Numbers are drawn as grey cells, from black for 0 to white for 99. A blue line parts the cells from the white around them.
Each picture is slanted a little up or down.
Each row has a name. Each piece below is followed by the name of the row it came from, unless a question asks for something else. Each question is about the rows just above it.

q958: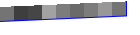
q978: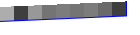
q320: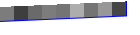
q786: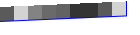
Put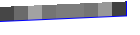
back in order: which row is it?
q958
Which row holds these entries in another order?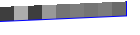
q978
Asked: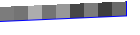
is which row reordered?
q320
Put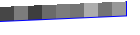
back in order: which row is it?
q320

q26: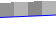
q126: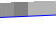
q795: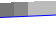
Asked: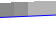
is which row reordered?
q26
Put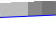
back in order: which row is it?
q795
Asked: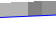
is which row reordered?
q126

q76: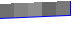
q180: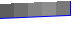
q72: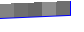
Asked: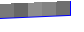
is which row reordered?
q76
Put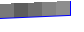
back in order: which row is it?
q180
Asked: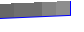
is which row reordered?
q72
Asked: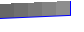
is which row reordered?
q76
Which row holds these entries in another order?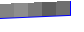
q180
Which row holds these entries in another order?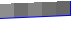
q72

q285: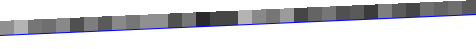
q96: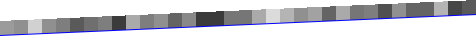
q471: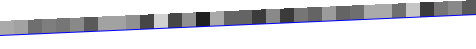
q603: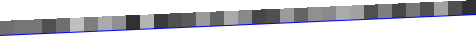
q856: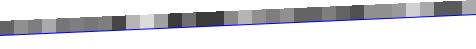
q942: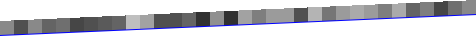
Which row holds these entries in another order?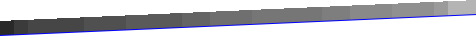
q285
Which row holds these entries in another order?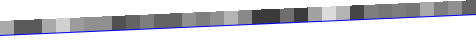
q856

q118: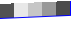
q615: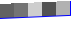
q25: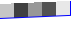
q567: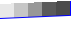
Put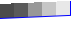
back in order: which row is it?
q567
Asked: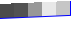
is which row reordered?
q118
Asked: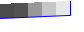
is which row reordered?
q118
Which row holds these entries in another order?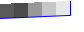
q567
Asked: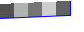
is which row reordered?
q615
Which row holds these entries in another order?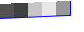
q25
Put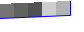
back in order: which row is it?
q615

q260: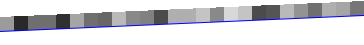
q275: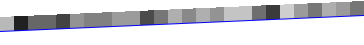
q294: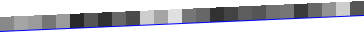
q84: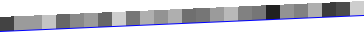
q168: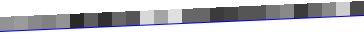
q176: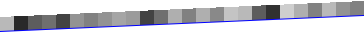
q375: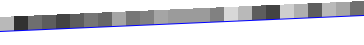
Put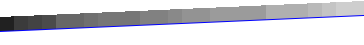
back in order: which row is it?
q84
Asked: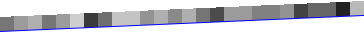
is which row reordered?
q275

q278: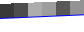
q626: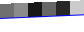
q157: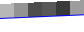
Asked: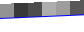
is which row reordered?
q278
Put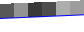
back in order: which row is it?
q278
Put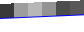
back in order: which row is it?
q157
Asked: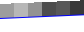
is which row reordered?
q157
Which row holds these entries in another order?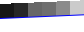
q626
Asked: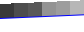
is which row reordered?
q157

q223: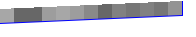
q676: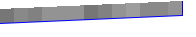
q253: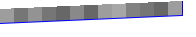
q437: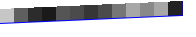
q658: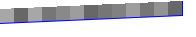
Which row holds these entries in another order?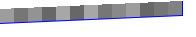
q658
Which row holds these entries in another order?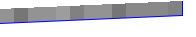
q676
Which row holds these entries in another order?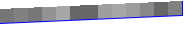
q223
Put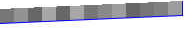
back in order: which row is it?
q658
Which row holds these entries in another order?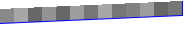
q658

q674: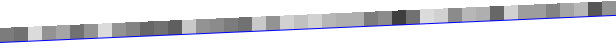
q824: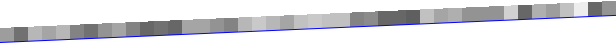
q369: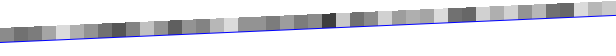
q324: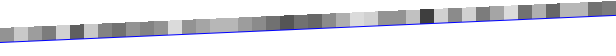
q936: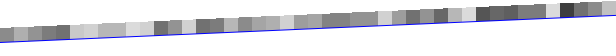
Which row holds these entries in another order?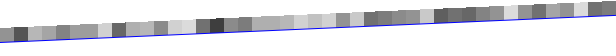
q674
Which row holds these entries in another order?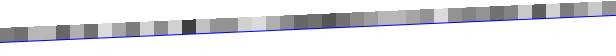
q324
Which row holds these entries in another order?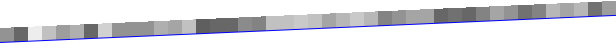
q824
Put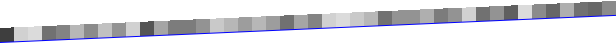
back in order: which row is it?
q324
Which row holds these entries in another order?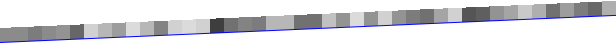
q936
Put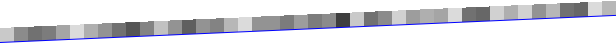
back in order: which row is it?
q369

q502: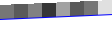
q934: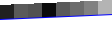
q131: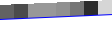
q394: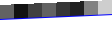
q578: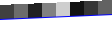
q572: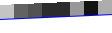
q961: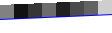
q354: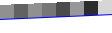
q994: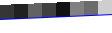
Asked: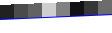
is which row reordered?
q961
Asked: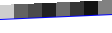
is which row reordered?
q961
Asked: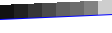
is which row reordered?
q961
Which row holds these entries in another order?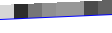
q131
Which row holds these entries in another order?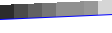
q354
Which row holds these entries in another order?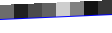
q961

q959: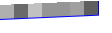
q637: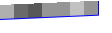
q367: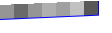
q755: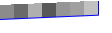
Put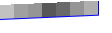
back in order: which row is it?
q367
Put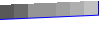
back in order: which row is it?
q367
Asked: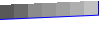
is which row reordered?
q755
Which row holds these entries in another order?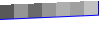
q367
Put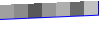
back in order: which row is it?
q755
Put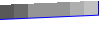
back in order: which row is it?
q637

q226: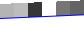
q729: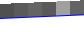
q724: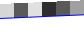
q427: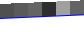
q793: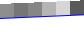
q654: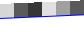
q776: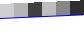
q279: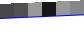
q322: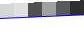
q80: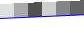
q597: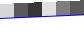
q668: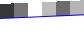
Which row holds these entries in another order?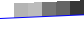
q226
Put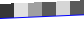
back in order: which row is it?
q654
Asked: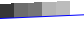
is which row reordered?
q668
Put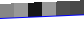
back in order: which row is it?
q279
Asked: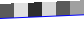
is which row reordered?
q724

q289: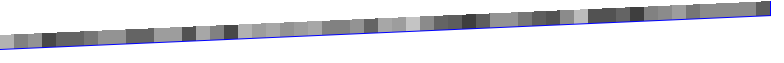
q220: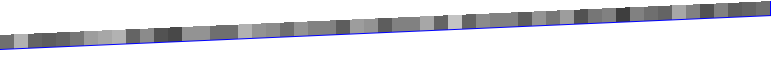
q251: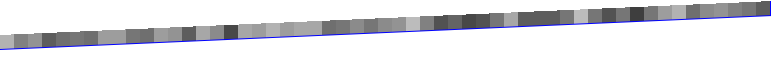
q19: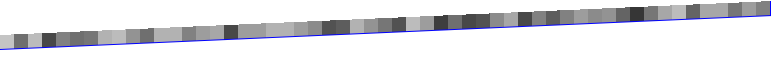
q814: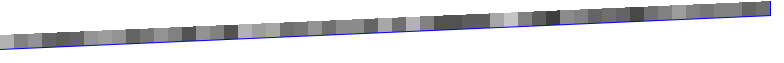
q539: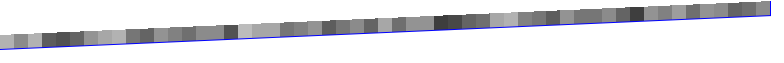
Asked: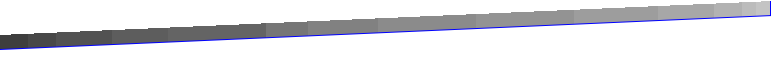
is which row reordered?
q289
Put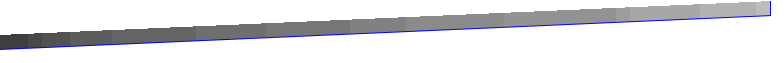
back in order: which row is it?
q539
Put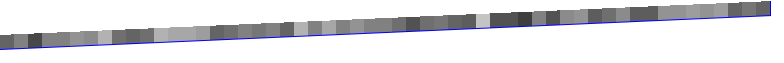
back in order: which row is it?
q814

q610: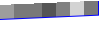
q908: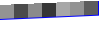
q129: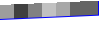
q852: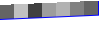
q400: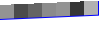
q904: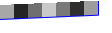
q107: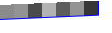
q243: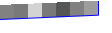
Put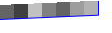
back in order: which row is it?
q852
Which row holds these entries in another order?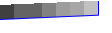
q129
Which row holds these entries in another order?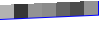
q400
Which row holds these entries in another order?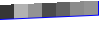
q400
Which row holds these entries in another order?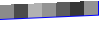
q107
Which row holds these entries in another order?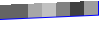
q129
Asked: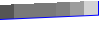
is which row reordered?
q610

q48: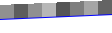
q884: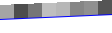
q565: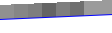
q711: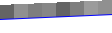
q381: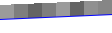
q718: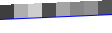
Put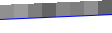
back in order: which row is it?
q711
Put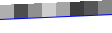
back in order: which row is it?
q718
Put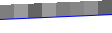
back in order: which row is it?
q381
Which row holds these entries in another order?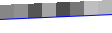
q884
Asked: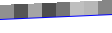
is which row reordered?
q884
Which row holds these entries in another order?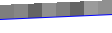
q711
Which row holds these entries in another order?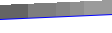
q381

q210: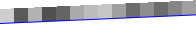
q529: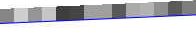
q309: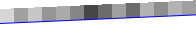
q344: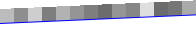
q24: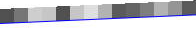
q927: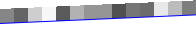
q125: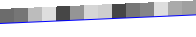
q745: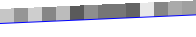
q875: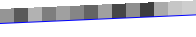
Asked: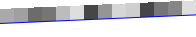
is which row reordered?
q125
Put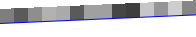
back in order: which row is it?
q529
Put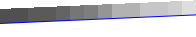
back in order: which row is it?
q24
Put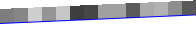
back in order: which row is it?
q529

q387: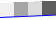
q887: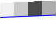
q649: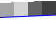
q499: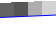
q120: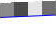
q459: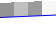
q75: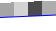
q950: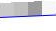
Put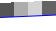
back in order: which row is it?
q499
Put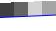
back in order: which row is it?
q649

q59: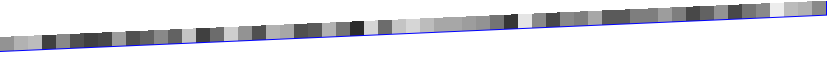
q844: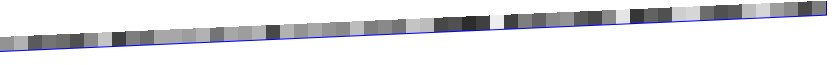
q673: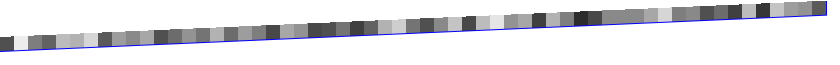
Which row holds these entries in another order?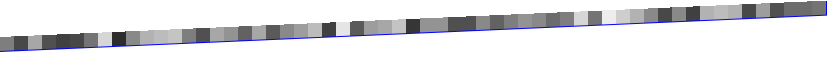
q673
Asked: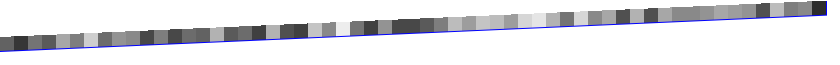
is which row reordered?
q844

